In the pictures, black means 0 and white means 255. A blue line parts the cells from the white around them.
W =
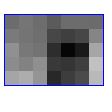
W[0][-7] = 108
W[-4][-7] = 122
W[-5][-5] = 109
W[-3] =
[144, 120, 115, 45, 6, 25, 166]
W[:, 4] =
[108, 63, 6, 53, 61]
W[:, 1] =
[117, 116, 120, 130, 173]
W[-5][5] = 108
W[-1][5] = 75

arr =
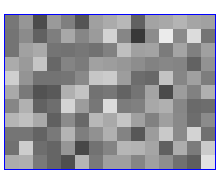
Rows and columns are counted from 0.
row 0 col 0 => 119
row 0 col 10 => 163
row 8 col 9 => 87
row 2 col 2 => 170
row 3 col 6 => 161
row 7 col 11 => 159
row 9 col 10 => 165
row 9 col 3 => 101
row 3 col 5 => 123
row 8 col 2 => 99
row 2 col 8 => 191
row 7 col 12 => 137
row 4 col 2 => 115
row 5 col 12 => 157
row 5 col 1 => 121
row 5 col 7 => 119
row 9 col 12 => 173
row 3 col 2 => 197
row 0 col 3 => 154
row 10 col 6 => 121
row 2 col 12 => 164
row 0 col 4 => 127
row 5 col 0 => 169
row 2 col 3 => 116
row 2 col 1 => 161
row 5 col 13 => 129
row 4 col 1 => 148
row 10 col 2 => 121
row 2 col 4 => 114
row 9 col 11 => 96
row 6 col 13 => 106
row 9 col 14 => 203
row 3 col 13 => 98
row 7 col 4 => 139
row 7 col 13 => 109
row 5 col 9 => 116
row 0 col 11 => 168
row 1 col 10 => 140

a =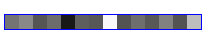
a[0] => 116
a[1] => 137
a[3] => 108
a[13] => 190

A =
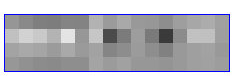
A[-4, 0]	150
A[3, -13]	138
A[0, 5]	131
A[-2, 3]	155
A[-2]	[163, 169, 165, 155, 169, 154, 162, 133, 141, 155, 142, 129, 153, 159, 162, 153]
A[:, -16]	[150, 192, 163, 151]
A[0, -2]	172
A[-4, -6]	151
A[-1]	[151, 145, 140, 138, 142, 142, 164, 155, 161, 151, 151, 148, 153, 159, 161, 157]
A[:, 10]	[151, 122, 142, 151]
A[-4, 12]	158

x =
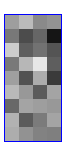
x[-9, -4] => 158
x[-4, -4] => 185
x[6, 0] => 104
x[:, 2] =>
[138, 102, 114, 231, 172, 91, 158, 123, 130]
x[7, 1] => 91
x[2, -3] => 94
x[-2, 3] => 164
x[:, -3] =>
[187, 76, 94, 183, 82, 152, 164, 91, 146]
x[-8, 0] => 120

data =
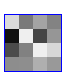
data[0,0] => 218
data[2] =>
[75, 129, 239, 215]
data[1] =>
[17, 239, 69, 150]

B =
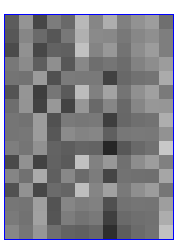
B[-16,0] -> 92
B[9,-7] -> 101
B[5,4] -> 90
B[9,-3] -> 105
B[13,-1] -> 158
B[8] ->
[117, 119, 156, 87, 139, 131, 134, 95, 119, 121, 120, 146]
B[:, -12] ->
[92, 87, 75, 120, 116, 84, 110, 117, 117, 126, 74, 133, 81, 118, 122, 135]
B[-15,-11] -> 134
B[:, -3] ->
[146, 135, 141, 130, 113, 144, 134, 111, 121, 105, 141, 112, 143, 117, 111, 107]
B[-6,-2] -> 157
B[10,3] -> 98
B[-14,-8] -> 96
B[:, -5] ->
[174, 136, 152, 117, 65, 163, 134, 62, 95, 38, 152, 69, 161, 80, 63, 46]
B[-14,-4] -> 115
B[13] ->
[118, 116, 159, 83, 134, 125, 129, 80, 114, 117, 116, 158]
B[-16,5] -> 184
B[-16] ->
[92, 148, 71, 124, 105, 184, 134, 174, 128, 146, 157, 111]
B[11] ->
[133, 113, 171, 95, 136, 107, 124, 69, 114, 112, 111, 166]
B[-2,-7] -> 115
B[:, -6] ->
[134, 138, 132, 110, 121, 128, 105, 121, 134, 99, 129, 124, 133, 129, 121, 103]
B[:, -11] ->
[148, 134, 145, 139, 114, 149, 148, 114, 119, 117, 145, 113, 146, 116, 114, 118]
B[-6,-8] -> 90
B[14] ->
[122, 114, 161, 85, 125, 115, 121, 63, 106, 111, 113, 173]
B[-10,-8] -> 67
